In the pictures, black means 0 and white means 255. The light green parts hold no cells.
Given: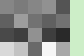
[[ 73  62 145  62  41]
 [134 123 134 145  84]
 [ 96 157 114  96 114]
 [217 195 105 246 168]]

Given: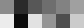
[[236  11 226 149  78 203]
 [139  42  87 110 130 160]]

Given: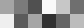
[[239  91 165  49 101 188]
 [165 123  80 249 199 111]]

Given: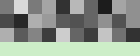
[[ 73  40 175 154  91  82 101 144  82 144]
 [175  91 132  61 205 101  61 196 113  50]
 [122 217 122 165  50 184 101  28 165 144]]

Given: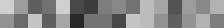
[[147 105 197  95 166  40 114 114  72 197 188 147  95 147 178 125]
 [207 156  95 114 207  72  61 125 136 114 188 166  83 156 136 178]]

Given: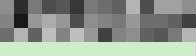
[[131  24 151 171 151  77 141 131 120 151 109 109  97  65]
 [141  45 120  77  86  54 120 109  97 180  77 161 161 141]
 [109 180  97 190 131 190 151  65 131 141  97  86 120 180]]

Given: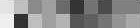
[[239  51 191 159 179  85  95 116 148 169]
 [227 191 138 159 105  51 116  74 128 128]]
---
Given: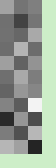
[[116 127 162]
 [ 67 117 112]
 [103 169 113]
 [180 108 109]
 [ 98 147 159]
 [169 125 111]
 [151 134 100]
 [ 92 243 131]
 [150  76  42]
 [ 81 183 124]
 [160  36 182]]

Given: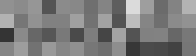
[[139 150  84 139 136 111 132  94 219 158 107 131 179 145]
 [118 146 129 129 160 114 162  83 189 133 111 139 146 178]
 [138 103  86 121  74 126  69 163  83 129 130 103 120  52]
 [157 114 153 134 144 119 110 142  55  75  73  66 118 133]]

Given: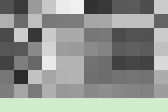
[[ 58 155 199 235 240  50  56  89  90  78 203  82]
 [107 191 120 123 124 166 167 192 192 192  99 176]
 [205  54 202 170 170 119 120  75  83  82 203  74]
 [ 88 138 212 157 154 139 132  92  96  92 192  86]
 [126 103 233 179 179 114 110  65  70  67 217  66]
 [ 43 194 166 178 179 112 109 115 117 114 172 118]
 [165 122 175 152 154 136 142 135 132 129 157 125]]

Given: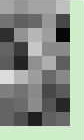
[[149 163 163 191 165]
 [ 96 104 151  71 115]
 [146 183 158   7  46]
 [ 59 199 138 138  99]
 [ 35 144 174  94  92]
 [183 157 105 136 219]
 [114 137  71  91 127]
 [107 140  84  38 100]
 [ 79  31  97 105 100]]

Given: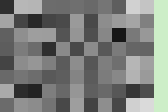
[[183 181 108 107 111 105 117  94 209 196  47]
 [ 69  40  69  74 154  73 141 155 165 128 164]
 [143 158 157  84 149  79 135  22 121 152  96]
 [124 108  47 138  73 140  88 123 101 100  93]
 [140 150 127  91 141  86 126 111 182 160  68]
 [117 109  89  94 132  91 124 136 179 154 105]
 [ 44  35 126 104 150  95 105  87  54  77 170]
 [146 140 116  72 158  67 142  71 208 218 107]]

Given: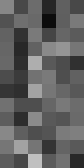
[[ 72 108  38  96  72 135]
 [111 105  12  95 122  82]
 [ 50 122  69 102  91  98]
 [ 40  98 138 149 118 102]
 [ 46 174  89  76  48 104]
 [ 59 114 122  78  97  76]
 [ 47 163 118 103  88  53]
 [ 78  78 102 121 108 113]
 [ 45 139  89  84 106  93]
 [ 95  78  84 123 127 136]
 [162 117  52 100  89 118]
 [ 71 192  91 113  40  92]]

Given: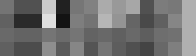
[[ 81  81 203  33 118 129 171 153 167  81 124 120 176 116]
 [ 42  42 223  19 126 115 182 148 101  73  96 134 176  97]
 [ 99  99 117 107 117  99 104  96 105  94 110 113 176 105]
 [ 76  76 142  90 134  84 117  93  80  68 104 127 176  96]]

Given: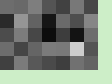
[[105 126  84  65 120  71 109]
 [149  98  22 106  78 134  42]
 [124  71  12  61  19 109  76]
 [ 69 101 123 121 205  84 109]
 [123  88  74  62 113  99  64]]
